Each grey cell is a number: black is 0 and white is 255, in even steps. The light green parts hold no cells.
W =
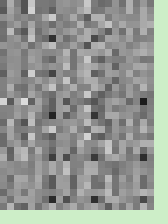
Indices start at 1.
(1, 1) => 103
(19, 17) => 151
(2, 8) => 96
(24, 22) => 130
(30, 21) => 180
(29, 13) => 140
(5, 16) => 94
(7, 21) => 164
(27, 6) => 163
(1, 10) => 150
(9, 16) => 133
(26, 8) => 89
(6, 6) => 122
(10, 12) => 159
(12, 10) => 197
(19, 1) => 135
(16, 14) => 112
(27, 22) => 135
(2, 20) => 130
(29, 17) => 172
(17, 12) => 156
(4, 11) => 132
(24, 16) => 120
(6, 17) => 160
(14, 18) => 117
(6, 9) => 150
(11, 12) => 168
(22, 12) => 159
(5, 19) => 170
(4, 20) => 148
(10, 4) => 125
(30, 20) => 123
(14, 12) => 141
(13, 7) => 158
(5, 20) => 121
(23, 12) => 136
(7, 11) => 159
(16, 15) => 103
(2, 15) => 121

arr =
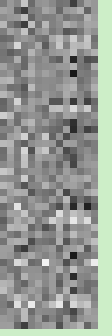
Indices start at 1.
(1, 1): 124
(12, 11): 163
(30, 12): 142
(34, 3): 110
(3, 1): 140
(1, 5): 107
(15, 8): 85
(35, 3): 176
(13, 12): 123
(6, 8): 168
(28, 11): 130
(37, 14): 133
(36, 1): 158
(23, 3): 123
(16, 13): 202
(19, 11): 42
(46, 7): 101
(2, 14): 151
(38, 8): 152
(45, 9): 114
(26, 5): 117
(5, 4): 195
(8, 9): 157
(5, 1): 126
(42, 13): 107
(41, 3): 122
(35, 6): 120
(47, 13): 101
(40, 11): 42
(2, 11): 159
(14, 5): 140
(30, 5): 144
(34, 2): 125
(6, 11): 205
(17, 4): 132
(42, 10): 177
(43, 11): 188
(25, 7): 130

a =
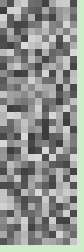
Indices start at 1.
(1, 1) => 135
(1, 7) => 66
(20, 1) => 72
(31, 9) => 125
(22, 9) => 201
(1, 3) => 188
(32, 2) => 190
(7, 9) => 74
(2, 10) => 164
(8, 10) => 95
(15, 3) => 130
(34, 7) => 111
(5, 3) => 78
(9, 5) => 189
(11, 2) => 110
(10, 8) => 177
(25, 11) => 67
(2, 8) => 106
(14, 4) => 138
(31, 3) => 165
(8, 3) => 112
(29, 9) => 202
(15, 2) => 159
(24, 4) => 123
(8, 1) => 184
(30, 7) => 185
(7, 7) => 210
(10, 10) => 198
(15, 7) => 108
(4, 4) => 71
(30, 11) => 183
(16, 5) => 148
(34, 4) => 181
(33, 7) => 91
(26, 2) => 126
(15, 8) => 112
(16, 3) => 69

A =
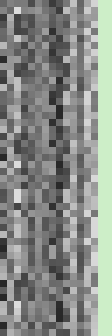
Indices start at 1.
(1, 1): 103
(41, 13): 187
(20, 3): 104
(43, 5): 76
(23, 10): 143
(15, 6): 151
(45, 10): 93
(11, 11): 163
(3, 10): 104
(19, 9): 57
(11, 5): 87
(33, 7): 86
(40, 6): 107
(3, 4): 91
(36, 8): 158
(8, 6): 126
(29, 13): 170
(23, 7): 100
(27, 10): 89
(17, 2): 147
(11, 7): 135
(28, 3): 221
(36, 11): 135
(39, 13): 190
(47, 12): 125
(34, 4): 150
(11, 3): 68
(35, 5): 82
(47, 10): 168
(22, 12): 129
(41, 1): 40
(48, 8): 158
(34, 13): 137
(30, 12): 133
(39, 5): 116
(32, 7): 86
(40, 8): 115
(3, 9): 117
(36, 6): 144

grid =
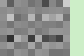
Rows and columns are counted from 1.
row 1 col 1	158
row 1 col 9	108
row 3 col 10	113
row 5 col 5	150
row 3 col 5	182
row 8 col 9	116
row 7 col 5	166
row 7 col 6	116
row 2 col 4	135
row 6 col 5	61
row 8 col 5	118
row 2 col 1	139
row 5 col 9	150
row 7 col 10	135
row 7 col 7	159
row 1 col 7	75
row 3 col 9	181
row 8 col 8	116
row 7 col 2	159
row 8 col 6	150
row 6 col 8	93
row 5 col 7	132

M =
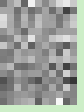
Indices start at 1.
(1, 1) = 116
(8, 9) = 101
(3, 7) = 162
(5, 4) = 107
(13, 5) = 157
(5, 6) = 170
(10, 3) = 113
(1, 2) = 161
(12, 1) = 81
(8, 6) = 151
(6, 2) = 134
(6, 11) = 199
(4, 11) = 202
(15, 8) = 150
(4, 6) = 192
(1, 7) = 137
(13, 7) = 120
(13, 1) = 101
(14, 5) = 145
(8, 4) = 148
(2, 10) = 66
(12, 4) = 130
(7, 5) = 97
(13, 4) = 129
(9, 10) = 196
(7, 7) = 169
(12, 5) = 106
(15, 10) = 101
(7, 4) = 192
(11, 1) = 139
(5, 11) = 160
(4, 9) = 122
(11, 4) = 144
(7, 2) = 154
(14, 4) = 154
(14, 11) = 132

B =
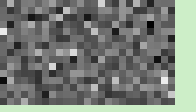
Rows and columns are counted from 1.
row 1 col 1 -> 92
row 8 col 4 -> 107
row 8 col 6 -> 175
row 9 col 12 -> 120
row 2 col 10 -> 192
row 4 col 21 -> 112
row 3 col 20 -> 114
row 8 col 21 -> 102
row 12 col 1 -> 13
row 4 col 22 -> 2
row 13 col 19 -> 141
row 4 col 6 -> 96
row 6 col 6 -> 114
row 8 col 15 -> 98
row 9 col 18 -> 116
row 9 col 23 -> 14
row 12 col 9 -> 125
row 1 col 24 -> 109
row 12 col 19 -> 103
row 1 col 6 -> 102
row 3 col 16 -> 93
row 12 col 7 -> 119
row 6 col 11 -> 111
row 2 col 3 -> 80
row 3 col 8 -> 144
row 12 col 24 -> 236
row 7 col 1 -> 106
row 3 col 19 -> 90
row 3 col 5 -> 22
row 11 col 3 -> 77
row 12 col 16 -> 84
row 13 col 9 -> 73
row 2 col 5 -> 100
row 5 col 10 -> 131
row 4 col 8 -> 96
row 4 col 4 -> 138
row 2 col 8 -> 84

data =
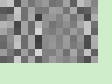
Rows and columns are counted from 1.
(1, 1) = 185
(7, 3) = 194
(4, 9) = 128
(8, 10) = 112
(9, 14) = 161
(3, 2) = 144
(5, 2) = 135
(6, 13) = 77
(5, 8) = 124
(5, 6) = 211
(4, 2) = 171
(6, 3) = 187
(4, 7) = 146
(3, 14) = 174
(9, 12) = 109
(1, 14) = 133
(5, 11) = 156
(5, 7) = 132
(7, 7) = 138
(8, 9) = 150
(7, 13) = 75
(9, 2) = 105
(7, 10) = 153
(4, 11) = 125
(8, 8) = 127
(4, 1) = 181
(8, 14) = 96
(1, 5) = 117
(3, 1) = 113
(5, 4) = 163
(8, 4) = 159
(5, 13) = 198
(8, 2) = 120
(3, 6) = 61
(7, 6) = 67

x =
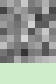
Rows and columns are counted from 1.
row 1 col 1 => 147
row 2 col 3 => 162
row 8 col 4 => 52
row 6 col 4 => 214
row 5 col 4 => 168
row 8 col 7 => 85
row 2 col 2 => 123
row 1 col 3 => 144
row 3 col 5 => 174
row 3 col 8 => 96
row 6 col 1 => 145
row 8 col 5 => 120
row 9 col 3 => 171
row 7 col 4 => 110
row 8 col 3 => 113
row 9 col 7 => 184
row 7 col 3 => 120
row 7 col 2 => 142
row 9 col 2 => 108
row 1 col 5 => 123
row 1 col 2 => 172
